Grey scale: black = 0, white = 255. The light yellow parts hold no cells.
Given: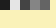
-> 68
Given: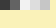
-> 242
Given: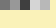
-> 63
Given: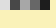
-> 167
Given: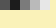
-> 123
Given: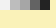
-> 166
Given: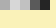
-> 193
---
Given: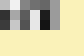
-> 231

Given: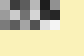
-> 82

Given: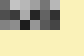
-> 150

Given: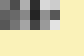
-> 67

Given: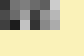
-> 51

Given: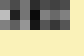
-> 85

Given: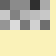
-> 120

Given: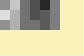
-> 114
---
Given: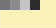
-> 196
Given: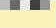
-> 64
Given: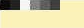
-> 94
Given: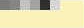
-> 47
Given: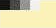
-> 147
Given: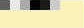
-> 27
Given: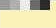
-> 106
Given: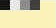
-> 141
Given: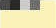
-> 203
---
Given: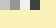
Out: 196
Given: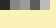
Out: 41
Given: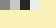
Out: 133
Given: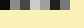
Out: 11
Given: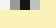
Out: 243
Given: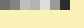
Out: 111
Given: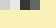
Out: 209
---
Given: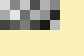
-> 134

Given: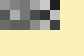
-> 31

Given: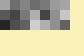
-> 164

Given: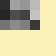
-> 185

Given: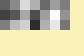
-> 126

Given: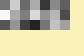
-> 95

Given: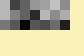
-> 140

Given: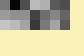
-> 78

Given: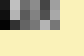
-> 159
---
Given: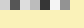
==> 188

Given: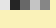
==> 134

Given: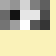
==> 126

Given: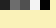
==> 80

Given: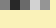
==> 127

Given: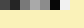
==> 121

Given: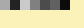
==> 97
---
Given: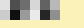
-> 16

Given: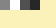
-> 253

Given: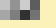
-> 126

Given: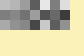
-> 145

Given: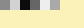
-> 210

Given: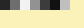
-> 110

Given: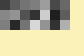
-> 40
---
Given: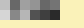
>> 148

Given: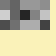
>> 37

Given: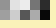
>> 236

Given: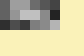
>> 192

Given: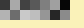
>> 127

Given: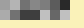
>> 125

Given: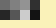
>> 128
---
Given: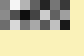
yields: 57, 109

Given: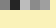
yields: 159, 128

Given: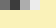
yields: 236, 110

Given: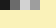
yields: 158, 26

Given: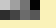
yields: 3, 45

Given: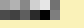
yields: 114, 75

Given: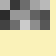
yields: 185, 66
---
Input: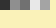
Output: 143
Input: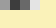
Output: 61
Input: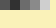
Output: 49
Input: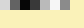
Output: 99
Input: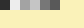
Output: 237
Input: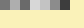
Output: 174
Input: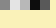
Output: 228
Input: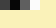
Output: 6
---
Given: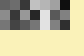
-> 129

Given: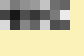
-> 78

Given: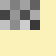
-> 205

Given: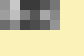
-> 97

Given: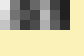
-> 94

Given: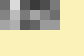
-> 154
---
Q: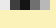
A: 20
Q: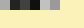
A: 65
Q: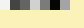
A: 100
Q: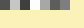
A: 63
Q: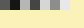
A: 182
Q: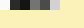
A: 20
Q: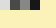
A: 135
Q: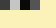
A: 9
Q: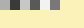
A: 199
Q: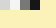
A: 120
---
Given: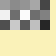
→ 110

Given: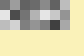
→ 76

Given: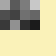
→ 66

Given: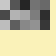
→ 179

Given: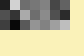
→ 52

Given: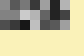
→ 130

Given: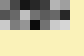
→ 104

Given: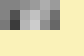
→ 81

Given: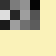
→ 37

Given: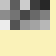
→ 116
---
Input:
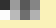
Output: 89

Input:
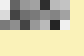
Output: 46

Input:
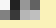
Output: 57

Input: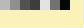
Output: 61

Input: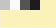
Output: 84

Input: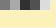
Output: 81
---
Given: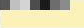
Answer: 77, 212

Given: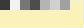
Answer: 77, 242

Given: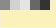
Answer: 228, 228

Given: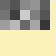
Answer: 204, 204

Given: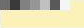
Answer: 150, 245

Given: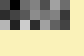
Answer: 140, 204

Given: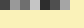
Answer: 197, 197

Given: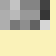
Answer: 153, 214

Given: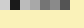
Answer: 168, 207
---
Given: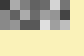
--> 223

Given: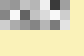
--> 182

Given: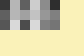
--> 217

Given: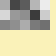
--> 172

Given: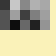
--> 104

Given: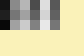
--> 129

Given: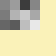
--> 91

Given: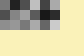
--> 170

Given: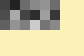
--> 203

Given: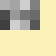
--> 207
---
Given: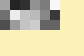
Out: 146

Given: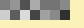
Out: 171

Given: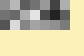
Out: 114

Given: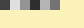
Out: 46

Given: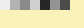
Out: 207

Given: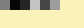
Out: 195

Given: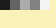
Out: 129

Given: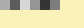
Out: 149

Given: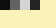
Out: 36

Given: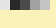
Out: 161
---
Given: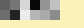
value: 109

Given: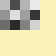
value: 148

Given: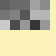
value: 117

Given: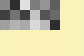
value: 63

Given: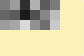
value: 101

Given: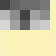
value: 184

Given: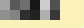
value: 143

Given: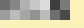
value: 156
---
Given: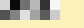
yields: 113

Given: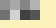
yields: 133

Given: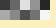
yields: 224

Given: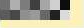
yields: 124

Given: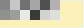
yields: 113

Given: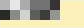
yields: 171

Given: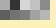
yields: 215
